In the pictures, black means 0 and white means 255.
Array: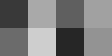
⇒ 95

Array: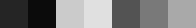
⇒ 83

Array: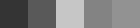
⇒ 131

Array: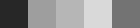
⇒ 158

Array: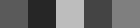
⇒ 90

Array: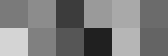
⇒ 86

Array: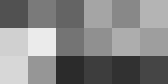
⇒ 61

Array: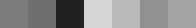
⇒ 123
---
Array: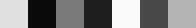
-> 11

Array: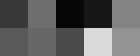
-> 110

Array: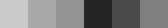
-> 168

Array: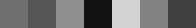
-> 85

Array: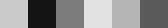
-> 19

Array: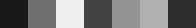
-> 111
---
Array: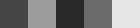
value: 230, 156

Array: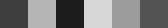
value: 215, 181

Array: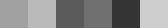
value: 205, 185

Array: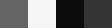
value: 245, 100

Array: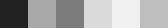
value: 240, 218

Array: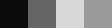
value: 216, 154

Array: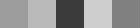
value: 206, 185

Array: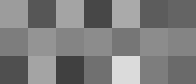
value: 219, 170

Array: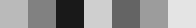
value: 228, 207
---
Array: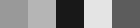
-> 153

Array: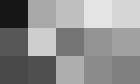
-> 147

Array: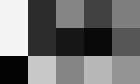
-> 127

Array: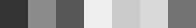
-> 140

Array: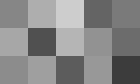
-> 140

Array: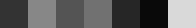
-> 84

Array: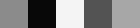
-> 139
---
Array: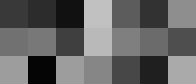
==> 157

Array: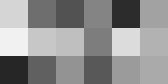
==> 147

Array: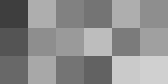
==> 116

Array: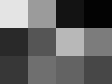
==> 99

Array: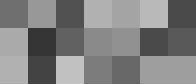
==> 193

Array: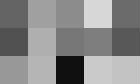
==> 16

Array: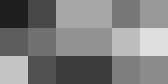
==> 60
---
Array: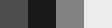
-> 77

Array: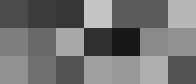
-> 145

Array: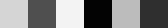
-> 213

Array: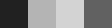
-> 33

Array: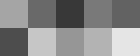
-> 77

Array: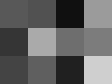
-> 68

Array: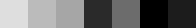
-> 222

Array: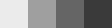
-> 235

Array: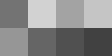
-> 150
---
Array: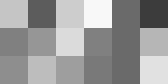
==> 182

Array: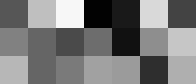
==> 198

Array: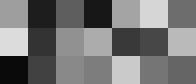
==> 186

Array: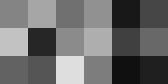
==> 104

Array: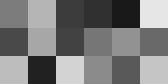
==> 105

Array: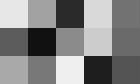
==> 106

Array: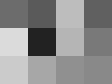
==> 121

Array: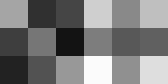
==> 96
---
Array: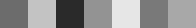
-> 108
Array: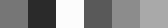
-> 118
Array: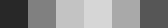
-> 40
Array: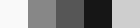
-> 249
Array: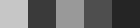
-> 198
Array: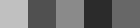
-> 192
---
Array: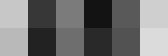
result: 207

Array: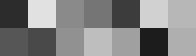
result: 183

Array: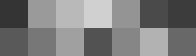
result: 60

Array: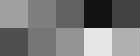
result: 66

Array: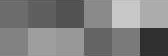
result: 172

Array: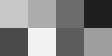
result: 31

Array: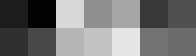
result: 80

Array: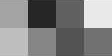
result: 233

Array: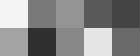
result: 68
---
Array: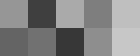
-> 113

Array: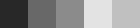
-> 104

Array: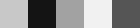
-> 20

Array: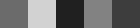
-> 210

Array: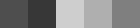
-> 55

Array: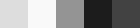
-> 249
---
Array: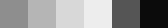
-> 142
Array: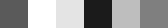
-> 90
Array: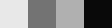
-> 232
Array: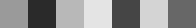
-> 154
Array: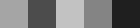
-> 165
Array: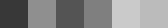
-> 56
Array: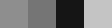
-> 142
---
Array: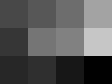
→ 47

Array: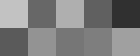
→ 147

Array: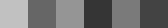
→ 102

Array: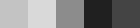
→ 217

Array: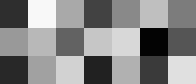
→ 161

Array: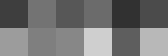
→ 127

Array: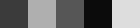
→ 175

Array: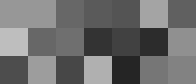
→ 157
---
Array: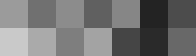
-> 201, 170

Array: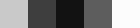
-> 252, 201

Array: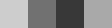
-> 205, 169

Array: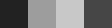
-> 200, 157

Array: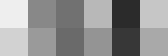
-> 238, 210

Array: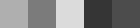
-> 219, 175

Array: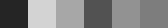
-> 211, 167

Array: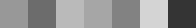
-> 212, 186

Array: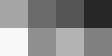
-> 248, 179

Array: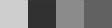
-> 206, 139
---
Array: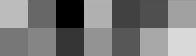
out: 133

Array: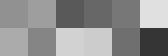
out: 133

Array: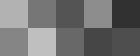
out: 191

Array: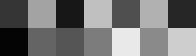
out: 100

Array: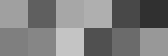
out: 134

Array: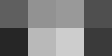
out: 185
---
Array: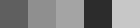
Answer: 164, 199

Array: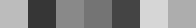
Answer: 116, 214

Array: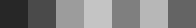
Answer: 196, 196

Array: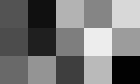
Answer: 126, 237

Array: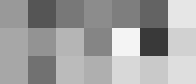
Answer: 133, 244

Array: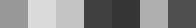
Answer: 65, 218

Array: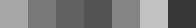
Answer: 83, 193
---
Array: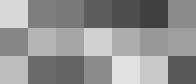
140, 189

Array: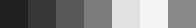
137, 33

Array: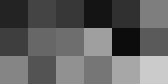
126, 133

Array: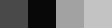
195, 73

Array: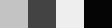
5, 195

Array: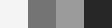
39, 244
